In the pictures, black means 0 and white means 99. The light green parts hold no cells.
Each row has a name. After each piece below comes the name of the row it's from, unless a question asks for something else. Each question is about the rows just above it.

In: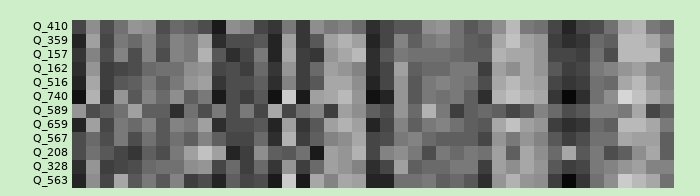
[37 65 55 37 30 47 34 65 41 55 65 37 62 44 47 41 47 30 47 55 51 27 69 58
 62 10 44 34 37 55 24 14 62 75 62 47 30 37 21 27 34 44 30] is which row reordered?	Q_208
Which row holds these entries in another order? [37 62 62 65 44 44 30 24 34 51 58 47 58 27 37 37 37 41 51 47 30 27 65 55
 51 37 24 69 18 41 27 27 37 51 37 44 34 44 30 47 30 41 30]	Q_567
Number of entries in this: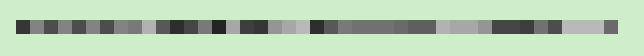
43
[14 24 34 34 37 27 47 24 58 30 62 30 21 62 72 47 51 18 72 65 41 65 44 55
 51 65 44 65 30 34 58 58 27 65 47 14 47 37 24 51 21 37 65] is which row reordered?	Q_516
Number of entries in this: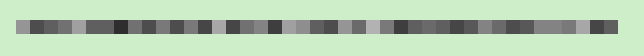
43
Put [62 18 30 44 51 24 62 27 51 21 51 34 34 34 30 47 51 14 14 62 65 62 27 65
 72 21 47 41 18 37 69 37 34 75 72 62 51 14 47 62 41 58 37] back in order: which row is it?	Q_359

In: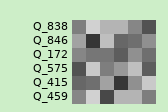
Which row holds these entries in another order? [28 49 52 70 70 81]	Q_459
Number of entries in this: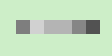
6
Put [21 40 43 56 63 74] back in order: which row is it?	Q_846
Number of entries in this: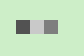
3
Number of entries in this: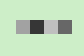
4

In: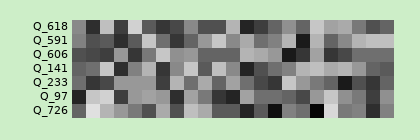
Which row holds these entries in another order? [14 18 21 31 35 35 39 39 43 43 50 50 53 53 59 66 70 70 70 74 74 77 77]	Q_141
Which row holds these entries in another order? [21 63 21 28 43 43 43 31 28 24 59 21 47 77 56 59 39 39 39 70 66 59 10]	Q_606
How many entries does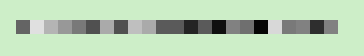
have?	23
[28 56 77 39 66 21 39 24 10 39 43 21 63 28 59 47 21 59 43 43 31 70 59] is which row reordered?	Q_606
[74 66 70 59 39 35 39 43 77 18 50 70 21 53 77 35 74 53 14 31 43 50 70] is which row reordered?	Q_141

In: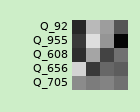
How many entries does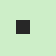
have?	1
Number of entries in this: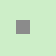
1
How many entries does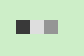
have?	3
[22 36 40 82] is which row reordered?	Q_656
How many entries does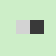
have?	2
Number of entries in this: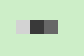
3

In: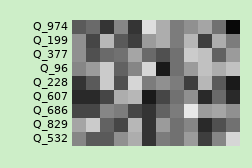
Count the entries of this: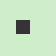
1
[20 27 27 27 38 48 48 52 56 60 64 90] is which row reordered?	Q_686
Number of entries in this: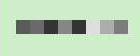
8

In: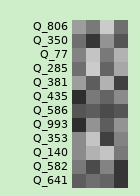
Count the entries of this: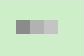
3
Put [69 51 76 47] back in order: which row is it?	Q_77
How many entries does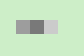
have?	3

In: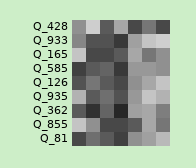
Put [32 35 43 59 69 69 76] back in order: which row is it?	Q_935
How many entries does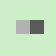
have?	2
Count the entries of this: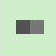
2
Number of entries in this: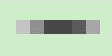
6
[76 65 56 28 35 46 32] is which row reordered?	Q_126
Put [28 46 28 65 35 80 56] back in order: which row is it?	Q_428
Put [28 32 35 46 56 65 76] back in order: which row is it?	Q_126

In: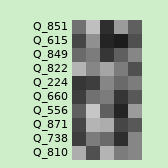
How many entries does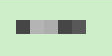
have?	5
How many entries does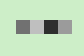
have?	4
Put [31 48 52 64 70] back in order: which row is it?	Q_822
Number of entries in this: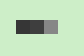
3
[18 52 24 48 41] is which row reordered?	Q_738

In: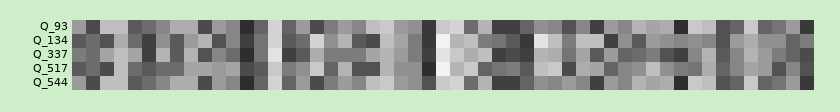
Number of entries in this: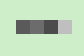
4
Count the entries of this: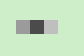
3

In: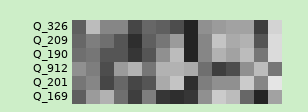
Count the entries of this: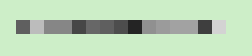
15
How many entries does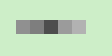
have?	5
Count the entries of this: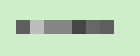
7
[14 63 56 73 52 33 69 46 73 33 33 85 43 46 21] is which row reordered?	Q_190

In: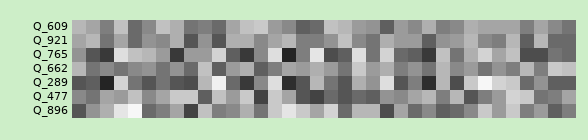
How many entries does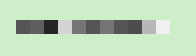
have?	11
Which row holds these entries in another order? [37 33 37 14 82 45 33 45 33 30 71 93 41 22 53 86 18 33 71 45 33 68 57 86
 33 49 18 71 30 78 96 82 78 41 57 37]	Q_289
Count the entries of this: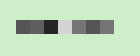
7

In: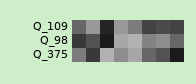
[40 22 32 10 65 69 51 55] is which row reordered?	Q_98
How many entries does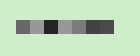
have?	7
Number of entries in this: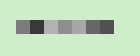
7
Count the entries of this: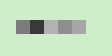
5
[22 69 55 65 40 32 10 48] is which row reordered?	Q_375

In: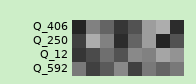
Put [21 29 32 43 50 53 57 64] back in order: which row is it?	Q_12
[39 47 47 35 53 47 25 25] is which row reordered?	Q_592
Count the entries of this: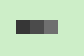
3
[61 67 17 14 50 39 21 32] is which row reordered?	Q_406
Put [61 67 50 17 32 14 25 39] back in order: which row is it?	Q_250

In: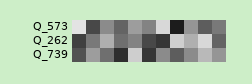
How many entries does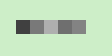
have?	5
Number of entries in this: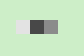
3
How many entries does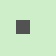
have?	1

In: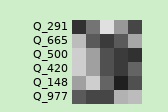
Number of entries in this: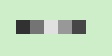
5
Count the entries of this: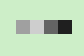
4
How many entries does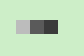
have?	3
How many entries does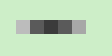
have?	5

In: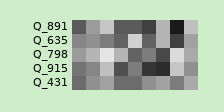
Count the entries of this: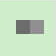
2
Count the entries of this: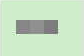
3

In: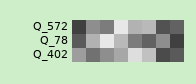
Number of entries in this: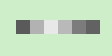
6
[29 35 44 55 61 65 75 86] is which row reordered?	Q_402
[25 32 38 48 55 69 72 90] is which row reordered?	Q_572

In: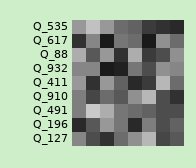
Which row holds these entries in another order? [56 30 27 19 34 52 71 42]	Q_127
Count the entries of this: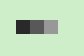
3
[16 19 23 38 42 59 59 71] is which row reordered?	Q_411
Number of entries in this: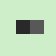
2
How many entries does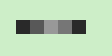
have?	5

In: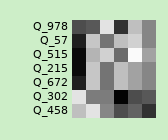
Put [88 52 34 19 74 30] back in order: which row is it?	Q_978
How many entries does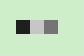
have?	3
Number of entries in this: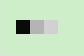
3
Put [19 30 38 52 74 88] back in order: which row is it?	Q_458
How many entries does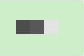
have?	3
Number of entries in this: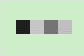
4
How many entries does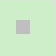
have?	1

